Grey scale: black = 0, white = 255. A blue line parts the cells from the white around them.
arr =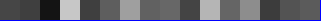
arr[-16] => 70
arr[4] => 63
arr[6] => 159
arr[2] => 20

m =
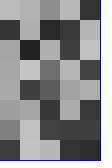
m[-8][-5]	186
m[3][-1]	66
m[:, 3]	[184, 57, 64, 182, 161, 171, 63, 52]
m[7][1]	193
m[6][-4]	192
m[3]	[167, 197, 111, 182, 66]
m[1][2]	40
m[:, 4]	[51, 181, 192, 66, 173, 56, 64, 45]
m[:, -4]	[177, 175, 35, 197, 64, 165, 192, 193]

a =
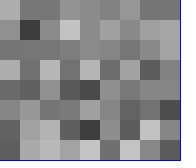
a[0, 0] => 173
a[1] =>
[144, 61, 139, 194, 139, 160, 137, 159, 165]
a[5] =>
[133, 151, 117, 122, 160, 133, 99, 114, 77]
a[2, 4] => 139
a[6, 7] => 193
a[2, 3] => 126
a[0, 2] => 119
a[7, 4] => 196
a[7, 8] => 91
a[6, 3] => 95
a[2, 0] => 117
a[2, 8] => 164
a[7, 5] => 112
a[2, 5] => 133
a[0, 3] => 147
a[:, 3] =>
[147, 194, 126, 114, 89, 122, 95, 163]
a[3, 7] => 93
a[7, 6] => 195

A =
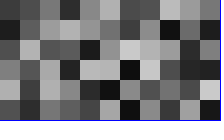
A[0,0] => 60
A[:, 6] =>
[75, 62, 201, 14, 138, 15]
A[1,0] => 29
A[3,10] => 34
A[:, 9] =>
[155, 107, 44, 38, 74, 160]
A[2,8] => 156
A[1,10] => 29
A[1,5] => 113
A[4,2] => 176
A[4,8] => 114
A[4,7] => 80
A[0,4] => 136
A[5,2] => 118
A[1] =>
[29, 93, 156, 178, 148, 113, 62, 140, 17, 107, 29]
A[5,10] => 23
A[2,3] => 91
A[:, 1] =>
[77, 93, 179, 85, 62, 45]
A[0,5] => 177
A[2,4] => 27

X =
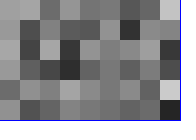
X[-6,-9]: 160
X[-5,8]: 132
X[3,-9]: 153
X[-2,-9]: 108
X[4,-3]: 138
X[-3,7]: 124
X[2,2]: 166
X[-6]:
[160, 165, 108, 149, 116, 121, 87, 102, 195]
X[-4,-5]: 147
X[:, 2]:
[108, 129, 166, 71, 128, 100]
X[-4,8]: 56
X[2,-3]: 137
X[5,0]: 145
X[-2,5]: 120
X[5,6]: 99

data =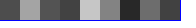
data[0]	77
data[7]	109
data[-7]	83
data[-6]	66

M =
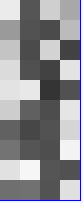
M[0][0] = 235
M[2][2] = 211
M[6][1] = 71
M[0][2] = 207
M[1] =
[154, 82, 75, 187]
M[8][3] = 81
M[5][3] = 229
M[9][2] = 83
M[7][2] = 78
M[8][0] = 225
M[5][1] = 96
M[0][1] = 85
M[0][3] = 168
